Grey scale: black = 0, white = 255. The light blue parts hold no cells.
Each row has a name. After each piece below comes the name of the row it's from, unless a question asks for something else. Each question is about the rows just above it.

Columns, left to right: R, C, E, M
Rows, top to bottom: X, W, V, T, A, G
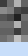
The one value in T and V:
[109]
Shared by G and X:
[109]
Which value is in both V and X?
[109]
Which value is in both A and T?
[97]
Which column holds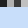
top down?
E
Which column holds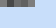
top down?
C
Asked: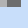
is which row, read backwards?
T

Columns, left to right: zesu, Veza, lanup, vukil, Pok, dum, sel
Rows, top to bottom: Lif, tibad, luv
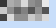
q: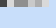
luv
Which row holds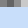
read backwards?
tibad
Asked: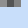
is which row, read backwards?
tibad
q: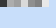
Lif
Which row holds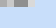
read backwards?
luv

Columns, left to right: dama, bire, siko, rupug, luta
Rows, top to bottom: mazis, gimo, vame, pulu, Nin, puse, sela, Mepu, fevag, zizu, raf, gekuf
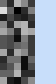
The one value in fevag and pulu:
[42]
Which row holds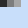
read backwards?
Nin
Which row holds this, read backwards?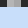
pulu

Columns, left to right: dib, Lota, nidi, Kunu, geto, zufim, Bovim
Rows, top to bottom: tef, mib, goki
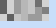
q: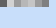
mib
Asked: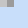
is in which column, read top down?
geto

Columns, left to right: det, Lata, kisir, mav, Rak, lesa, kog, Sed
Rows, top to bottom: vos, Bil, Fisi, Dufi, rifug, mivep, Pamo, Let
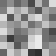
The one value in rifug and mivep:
[113]
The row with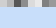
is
Pamo

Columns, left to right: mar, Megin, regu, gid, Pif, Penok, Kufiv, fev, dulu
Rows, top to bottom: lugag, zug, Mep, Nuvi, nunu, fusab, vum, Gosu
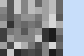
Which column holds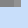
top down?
gid
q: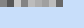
zug
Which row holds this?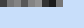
nunu
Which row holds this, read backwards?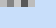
lugag
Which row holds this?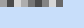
vum

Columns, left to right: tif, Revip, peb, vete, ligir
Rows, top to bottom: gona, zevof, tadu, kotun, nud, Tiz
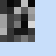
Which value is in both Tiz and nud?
[53]
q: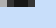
nud
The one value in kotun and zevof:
[160]
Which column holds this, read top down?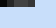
Revip
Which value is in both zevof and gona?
[53]

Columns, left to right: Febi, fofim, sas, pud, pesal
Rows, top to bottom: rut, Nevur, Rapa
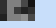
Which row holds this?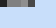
Rapa
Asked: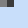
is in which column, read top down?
sas

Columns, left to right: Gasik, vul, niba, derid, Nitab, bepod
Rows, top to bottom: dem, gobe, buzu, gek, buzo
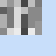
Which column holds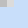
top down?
niba
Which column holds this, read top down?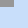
bepod
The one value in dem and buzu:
[122]
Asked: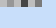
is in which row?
dem
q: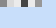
buzo
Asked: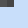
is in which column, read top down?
derid

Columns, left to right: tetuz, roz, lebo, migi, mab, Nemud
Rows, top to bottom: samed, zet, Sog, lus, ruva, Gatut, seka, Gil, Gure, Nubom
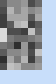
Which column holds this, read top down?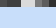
tetuz
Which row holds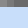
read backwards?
Gatut

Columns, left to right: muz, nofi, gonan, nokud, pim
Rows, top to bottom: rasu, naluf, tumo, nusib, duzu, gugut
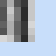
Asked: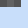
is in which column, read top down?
muz
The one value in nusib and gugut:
[214]
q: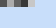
duzu
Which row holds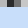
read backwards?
gugut
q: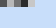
tumo
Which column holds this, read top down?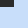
nokud

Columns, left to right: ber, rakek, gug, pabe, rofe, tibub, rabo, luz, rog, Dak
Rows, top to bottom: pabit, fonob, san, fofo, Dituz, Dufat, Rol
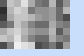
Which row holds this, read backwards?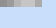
san
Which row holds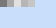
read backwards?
pabit

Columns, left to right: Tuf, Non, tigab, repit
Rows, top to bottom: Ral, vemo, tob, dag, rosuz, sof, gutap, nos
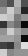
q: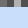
Ral
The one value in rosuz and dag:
[135]

